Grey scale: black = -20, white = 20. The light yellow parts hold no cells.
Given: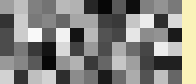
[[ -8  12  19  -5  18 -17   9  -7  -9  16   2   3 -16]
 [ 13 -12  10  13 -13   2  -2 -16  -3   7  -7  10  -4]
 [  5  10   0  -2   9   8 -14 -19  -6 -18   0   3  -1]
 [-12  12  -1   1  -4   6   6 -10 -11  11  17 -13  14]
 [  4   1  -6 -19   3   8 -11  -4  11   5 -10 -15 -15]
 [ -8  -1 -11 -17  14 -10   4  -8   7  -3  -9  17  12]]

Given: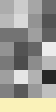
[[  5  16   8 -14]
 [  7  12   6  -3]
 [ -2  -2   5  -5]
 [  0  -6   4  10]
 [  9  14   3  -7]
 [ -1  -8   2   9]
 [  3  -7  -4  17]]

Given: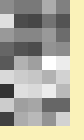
[[-12  15  14  17   9]
 [ 14  12  11   8  13]
 [-10   7   9   3  13]
 [ 12   5   6  -4  -4]
 [ -6   8   5  20  17]
 [  4   1   1   4  -3]
 [  2  -1  -1   7   0]
 [ -4  -7  -8   3   2]
 [ 15  -8  -9  -2  -7]]

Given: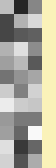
[[  5  -4  19]
 [ -9   8  14]
 [ 12   0  13]
 [ 17  12  11]
 [ 13  -7   7]
 [ -2   3   6]
 [  8  15   2]
 [ 10 -14   1]
 [  4  -1  -1]
 [ 15 -11  -4]
 [ -9  -6  -5]
 [  5   9  -6]]

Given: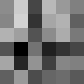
[[  6 -14   3 -10   1   0]
 [ -7 -20  -2 -15 -12  -9]
 [  8   5  -7   2   7  -1]
 [ -5   4  -8  -4  -3  -6]
 [  2  12  -9   9   4   0]
 [  1  13 -12   6   8  -5]]

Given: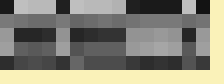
[[-16  10   9   9 -15  10   9   9   8 -15 -16 -16 -16  10 -17]
 [ -1  -2  -3  -3  -1  -4  -3  -2  -3  -2  -1  -1  -1  -3  -2]
 [  5  -5  -6  -5   5  -7  -5  -5  -5   4   5   6   5  -6   5]
 [-13  -9  -8  -9 -12  -4  -8  -8  -8 -11 -13 -12 -13  -7 -11]
 [  4 -14 -14 -13   3 -14 -13 -12 -12   3   3   4   3 -14   4]]

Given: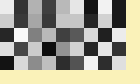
[[ 15  -9  12 -18   3  13 -14  16 -12]
 [ 17 -12   8 -10   9  16 -17  18 -16]
 [ 12 -11   6 -11  11  11 -14  13 -16]
 [-17  14   2  10 -13  -7  18 -13  15]
 [-14  19   0   9 -10  -6  14 -15  17]]

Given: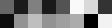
[[-18   3  10   3   5   7 -20  18]
 [ -4 -16   0 -16  -7  19  14 -12]]
